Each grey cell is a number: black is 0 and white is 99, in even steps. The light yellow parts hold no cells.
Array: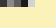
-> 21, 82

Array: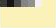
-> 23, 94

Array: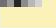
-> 43, 82

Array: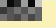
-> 56, 39

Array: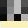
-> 16, 69

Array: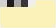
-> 81, 93

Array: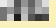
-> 90, 27

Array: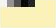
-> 95, 14

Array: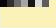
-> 3, 36
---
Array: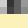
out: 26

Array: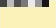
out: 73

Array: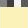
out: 24

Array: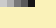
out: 68

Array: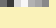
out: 22

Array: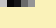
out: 3

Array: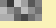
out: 67
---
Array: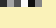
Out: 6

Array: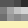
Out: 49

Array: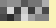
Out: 45

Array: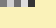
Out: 20

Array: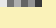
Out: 57

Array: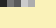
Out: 67

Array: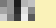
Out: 75
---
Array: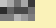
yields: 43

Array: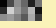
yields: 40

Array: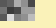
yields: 67

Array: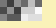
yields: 41

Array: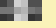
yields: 75

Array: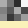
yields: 45

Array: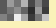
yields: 28

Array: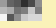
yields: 18

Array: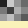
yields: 79

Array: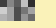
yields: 36
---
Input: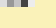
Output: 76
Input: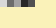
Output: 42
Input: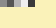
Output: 54
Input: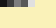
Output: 34
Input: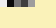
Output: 45
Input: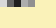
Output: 56
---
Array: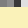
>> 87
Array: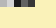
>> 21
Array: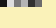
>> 42
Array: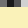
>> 81
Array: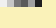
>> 12
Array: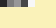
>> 96
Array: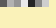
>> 80
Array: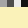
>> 7
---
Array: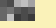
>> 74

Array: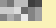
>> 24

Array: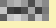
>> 64

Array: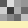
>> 63

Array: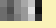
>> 76

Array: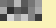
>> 46
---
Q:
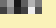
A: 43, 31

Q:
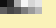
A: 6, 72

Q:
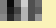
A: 48, 58

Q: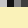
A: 77, 24

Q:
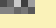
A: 29, 34

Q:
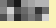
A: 47, 81

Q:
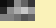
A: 5, 39

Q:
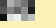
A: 27, 74

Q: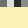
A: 43, 53
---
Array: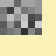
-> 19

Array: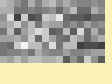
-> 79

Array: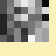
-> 95

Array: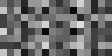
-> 15

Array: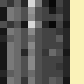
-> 36

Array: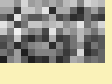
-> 39
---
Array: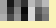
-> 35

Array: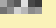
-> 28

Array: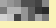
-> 21

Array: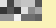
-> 54

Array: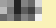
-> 25

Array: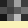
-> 35

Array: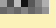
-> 51

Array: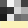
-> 83

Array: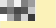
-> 33
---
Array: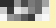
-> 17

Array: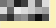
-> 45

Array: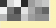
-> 22

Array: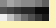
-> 53

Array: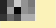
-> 14

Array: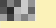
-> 27

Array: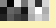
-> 51
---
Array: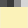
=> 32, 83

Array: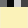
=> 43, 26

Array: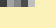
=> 24, 74

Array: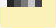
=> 95, 26

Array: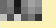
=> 41, 20

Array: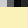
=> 80, 15

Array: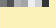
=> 47, 20

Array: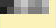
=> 21, 60
